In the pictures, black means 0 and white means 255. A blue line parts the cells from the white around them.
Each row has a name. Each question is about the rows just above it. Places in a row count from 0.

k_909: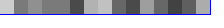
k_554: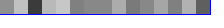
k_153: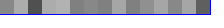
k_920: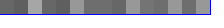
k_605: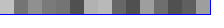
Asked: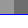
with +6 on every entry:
[158 116]
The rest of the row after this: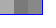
[166 128 178  95]

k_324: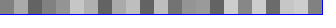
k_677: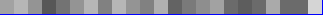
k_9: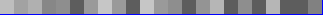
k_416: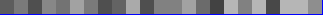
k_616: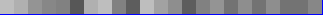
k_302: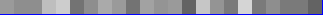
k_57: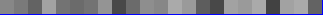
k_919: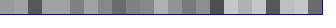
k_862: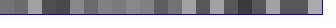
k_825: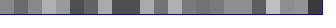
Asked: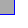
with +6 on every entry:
[176]
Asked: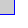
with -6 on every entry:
[199]
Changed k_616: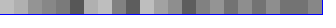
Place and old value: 4, [129]
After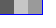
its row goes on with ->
[142  93 148 182  93 142  93 182  93  93 129]
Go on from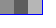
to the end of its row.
[ 93  93 129]
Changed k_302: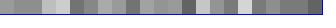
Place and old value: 6, [142]

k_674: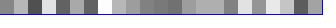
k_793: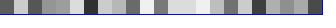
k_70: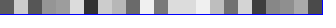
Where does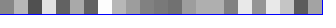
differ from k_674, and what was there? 17, [226]
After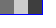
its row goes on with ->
[175 143 169  74]
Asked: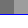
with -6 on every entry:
[107 151]

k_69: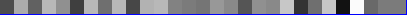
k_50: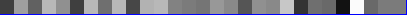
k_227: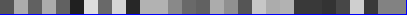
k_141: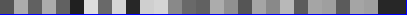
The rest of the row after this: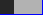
[137 105  97 172 144  85 199 172 178  57  57  51  71 207  57 130 130]
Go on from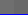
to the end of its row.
[ 18 251 105 123 123]
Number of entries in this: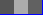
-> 3
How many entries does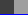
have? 2
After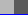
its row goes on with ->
[165 159  91 165 159  39  39]
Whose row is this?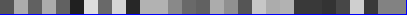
k_227

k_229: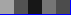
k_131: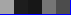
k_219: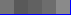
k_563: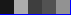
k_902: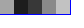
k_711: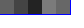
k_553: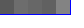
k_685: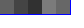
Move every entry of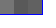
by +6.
[123  95 103]
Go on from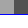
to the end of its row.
[ 23 117  76]

